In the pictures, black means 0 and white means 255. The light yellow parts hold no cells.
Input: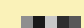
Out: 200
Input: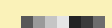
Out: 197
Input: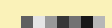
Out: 153
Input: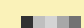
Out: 212
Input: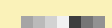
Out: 210
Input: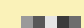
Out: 229
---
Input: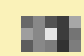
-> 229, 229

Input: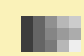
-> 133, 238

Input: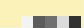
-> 112, 243

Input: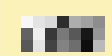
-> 121, 247

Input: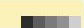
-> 123, 207

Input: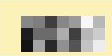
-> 173, 247
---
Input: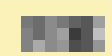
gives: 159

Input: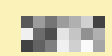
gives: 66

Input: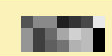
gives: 232

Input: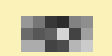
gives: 142

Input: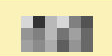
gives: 83

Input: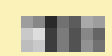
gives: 157

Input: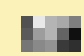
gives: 127

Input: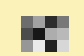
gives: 120

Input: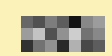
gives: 156

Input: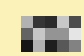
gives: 76
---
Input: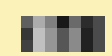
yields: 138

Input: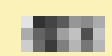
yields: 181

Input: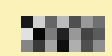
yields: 175

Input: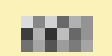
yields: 156

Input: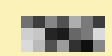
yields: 49

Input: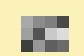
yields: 151

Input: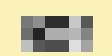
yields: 77

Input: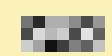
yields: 128

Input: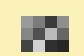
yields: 209

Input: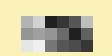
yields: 86
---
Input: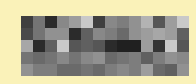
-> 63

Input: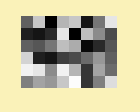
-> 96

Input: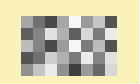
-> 166

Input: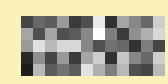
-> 69

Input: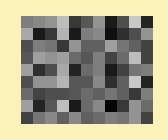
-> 126
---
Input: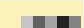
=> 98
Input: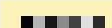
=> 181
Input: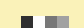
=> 253
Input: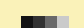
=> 50
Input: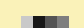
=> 24
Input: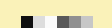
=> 221
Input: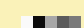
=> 12
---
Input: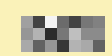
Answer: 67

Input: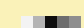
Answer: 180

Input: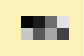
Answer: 26

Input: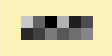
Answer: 98

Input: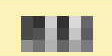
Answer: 50

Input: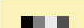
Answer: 128

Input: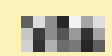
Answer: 221

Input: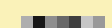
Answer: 23
